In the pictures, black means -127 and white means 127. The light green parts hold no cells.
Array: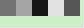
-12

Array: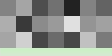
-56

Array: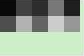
-49

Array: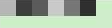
-65

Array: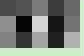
2

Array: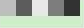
62

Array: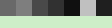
-54

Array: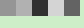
21

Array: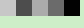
71
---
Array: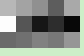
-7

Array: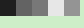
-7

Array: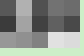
-13

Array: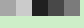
-4

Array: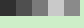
-5

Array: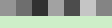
4

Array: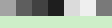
-6

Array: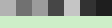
-14

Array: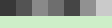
-17

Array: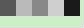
8
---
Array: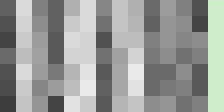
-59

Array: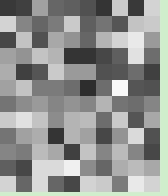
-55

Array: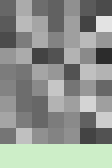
-52

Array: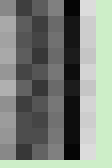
34

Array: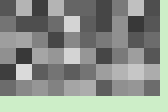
30

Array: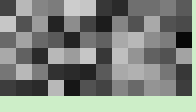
-22

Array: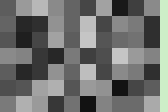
-42

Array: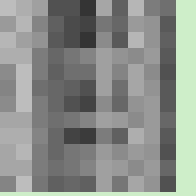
54

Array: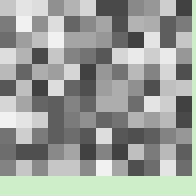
-18
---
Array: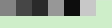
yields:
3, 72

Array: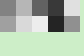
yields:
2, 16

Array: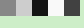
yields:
7, -62

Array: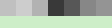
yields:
64, 20

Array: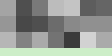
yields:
36, 42

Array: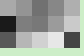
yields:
41, -59
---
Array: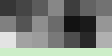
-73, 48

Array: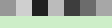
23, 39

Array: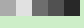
42, -87

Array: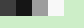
-65, 120

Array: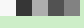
120, 2

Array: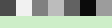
-52, 28

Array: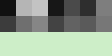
-110, -8

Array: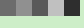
-19, -81
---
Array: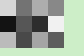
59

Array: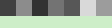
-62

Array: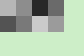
-44

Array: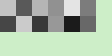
-57

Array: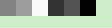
3

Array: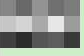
-63

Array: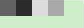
-29
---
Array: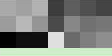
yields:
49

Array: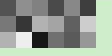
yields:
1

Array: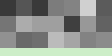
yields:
-70

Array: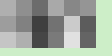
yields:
-19

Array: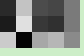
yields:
-51

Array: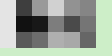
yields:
26

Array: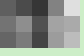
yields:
-73

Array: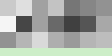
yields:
33
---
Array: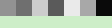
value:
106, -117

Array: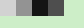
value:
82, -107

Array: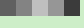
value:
63, -68

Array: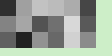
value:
88, -94

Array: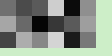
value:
84, -122

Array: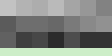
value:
66, -84

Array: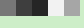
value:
114, -90

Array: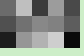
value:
78, -117
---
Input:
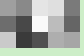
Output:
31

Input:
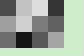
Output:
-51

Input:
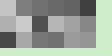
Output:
68

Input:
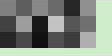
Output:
0

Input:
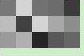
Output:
-7

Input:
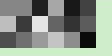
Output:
6

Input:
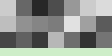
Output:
76
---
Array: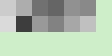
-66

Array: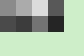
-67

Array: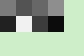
113

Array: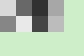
105

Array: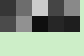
17

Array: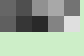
-73
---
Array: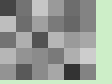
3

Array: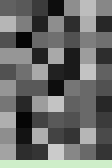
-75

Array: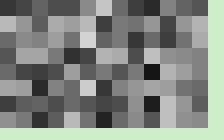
10

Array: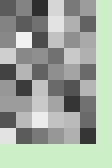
-74

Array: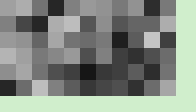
38

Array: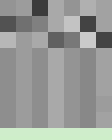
34

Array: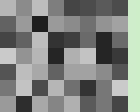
-58

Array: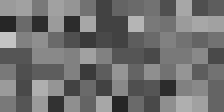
-27

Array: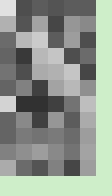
29
